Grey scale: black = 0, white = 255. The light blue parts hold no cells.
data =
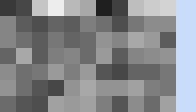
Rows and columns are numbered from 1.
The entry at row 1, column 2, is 71
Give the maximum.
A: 238
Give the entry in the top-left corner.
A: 58
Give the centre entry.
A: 106
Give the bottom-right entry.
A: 161
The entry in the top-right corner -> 211
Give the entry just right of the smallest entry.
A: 64
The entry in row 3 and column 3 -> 92
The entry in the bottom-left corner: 106
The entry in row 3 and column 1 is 133
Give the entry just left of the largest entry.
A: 196
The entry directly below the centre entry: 155
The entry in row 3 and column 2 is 112
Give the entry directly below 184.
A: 92
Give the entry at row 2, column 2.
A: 92
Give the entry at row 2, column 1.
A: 133
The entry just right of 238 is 184

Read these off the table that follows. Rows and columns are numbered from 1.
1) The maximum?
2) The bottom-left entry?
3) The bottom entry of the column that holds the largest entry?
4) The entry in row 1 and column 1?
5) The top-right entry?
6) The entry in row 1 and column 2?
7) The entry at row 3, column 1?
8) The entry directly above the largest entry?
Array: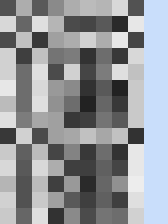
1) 237
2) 201
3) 209
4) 82
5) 82
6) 173
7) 75
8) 231

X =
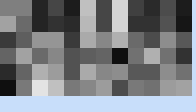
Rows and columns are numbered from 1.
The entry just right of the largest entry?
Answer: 192
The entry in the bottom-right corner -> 162
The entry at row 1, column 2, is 127
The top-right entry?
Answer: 28
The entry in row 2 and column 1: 162
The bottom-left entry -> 15
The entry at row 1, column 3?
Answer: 36
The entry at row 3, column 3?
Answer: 149
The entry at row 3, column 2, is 94
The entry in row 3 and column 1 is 58
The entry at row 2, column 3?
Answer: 36
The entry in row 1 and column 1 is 127
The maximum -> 227

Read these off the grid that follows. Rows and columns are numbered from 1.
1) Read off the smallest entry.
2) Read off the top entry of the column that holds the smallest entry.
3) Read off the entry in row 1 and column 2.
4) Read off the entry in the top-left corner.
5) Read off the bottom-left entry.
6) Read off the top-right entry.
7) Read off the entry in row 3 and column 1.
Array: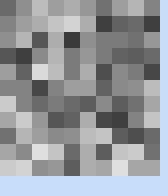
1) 57
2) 174
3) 143
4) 106
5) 202
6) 130
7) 143

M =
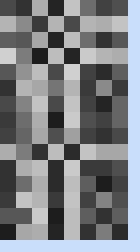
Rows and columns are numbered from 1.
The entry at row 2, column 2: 138
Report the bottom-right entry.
43
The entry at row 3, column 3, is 167
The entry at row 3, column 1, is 93
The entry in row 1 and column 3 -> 174
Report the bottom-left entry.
29
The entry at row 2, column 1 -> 180
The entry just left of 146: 87
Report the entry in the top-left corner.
73
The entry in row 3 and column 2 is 87
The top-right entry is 79
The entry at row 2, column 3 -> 58
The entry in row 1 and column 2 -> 50

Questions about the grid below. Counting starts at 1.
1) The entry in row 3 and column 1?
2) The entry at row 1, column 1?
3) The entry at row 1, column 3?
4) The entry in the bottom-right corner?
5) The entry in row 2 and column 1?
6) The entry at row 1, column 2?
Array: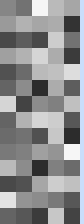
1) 73
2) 134
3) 246
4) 67
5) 154
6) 114

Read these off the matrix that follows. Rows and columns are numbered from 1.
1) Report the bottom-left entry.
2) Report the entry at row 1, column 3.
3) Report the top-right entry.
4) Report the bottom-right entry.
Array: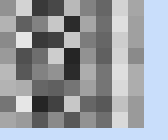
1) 166
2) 57
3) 166
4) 154

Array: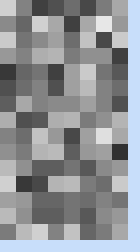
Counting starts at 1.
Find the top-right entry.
168
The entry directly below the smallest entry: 152
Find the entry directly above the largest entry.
123
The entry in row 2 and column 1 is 138
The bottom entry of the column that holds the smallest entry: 168
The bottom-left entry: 123
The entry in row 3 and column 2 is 116
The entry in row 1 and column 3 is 64
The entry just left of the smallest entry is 160
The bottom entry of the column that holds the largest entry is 123
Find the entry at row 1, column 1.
208
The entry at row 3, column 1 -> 202
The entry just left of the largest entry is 168
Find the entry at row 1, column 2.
130
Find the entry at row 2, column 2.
102
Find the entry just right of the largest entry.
152
